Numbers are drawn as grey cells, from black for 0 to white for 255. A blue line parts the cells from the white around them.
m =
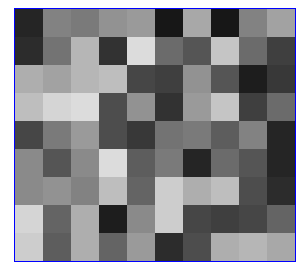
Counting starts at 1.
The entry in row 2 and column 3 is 182
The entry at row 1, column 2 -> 130
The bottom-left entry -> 205
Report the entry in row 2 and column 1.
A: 44
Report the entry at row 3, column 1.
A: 174
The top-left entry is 37
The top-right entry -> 162
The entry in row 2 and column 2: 115
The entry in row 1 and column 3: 122
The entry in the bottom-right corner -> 168
